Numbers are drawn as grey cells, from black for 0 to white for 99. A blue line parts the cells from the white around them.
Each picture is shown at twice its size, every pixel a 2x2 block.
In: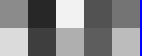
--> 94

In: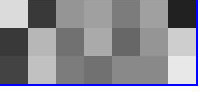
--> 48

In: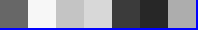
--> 23

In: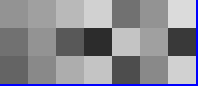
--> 44

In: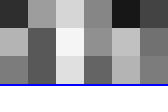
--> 52

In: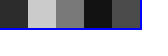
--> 47

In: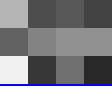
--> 30

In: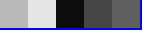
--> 5
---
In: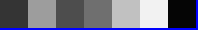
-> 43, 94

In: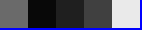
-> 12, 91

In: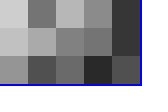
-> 50, 80

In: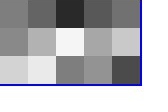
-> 95, 95

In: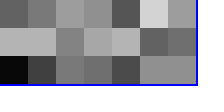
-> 65, 82

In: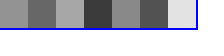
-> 23, 88

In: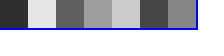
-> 61, 89

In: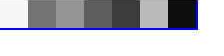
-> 36, 96

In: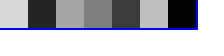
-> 49, 84

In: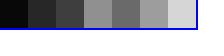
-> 56, 83
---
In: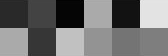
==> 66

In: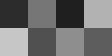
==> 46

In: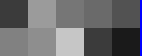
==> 46

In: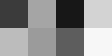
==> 64

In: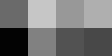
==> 77

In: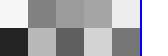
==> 60

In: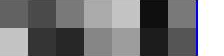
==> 76

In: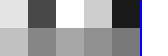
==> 99

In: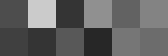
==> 56
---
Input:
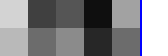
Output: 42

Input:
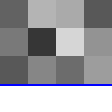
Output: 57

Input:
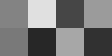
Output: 19

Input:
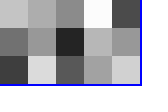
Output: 59

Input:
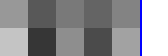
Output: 63

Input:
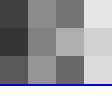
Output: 81

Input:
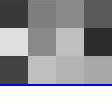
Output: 17
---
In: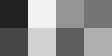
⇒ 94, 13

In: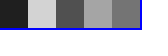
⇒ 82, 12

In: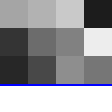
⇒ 92, 11

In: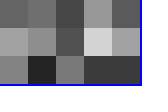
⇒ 82, 14

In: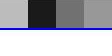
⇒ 73, 10

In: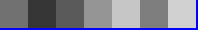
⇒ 81, 21
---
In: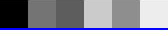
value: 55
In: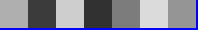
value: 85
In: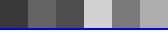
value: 47
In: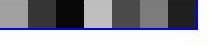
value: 48
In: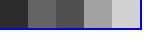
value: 63
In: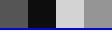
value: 82
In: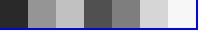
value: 83
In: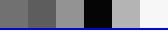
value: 70
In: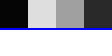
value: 62
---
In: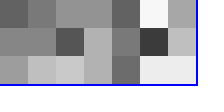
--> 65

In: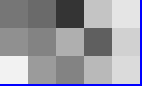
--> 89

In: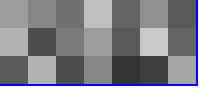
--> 35

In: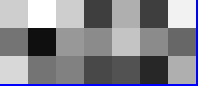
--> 94

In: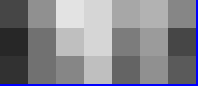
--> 52

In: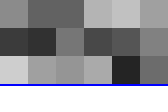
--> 62

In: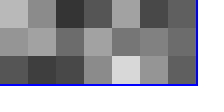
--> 37
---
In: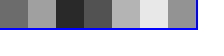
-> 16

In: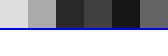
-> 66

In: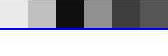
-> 74

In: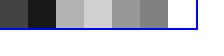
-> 69

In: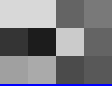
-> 39

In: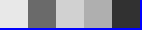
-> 90

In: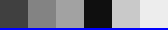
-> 51
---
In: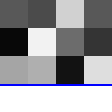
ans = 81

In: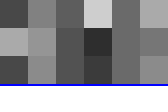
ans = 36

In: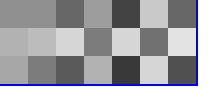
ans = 40

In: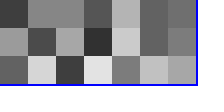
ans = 52

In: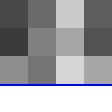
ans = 79

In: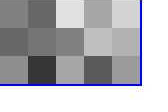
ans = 87

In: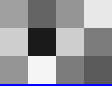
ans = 58

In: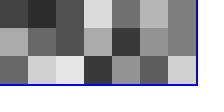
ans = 31

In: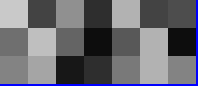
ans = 56

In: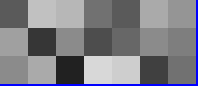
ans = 71
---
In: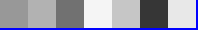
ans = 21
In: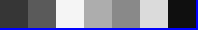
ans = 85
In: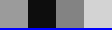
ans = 51
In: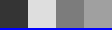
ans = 48
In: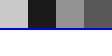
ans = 57
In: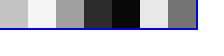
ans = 90
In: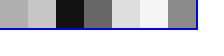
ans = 95
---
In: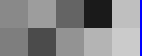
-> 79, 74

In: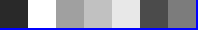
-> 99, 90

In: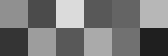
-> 85, 71

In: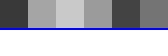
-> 78, 64

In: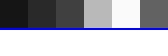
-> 97, 72

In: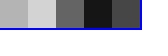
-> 82, 70

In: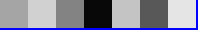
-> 89, 81

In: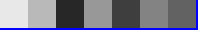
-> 90, 72

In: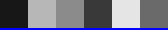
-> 89, 71
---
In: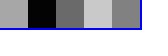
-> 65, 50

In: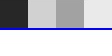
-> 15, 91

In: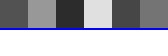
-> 32, 45

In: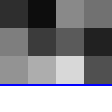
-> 18, 31

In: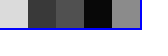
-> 85, 54

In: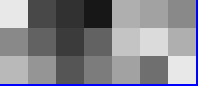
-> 90, 90
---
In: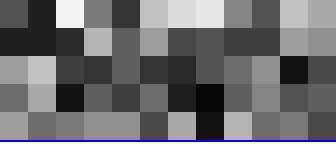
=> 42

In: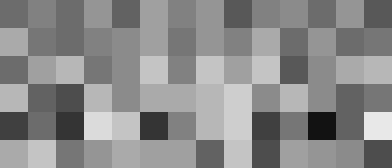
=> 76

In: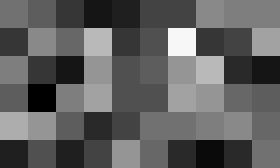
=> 31

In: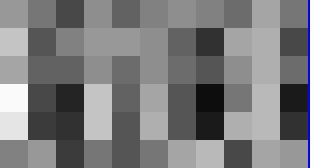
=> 59

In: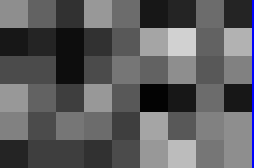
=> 24

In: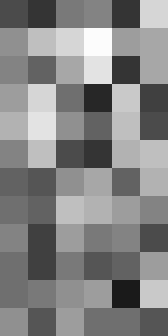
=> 33

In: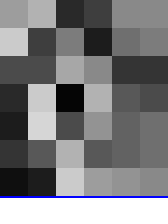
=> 11

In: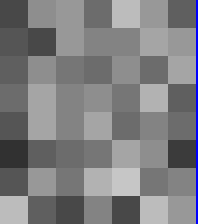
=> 37
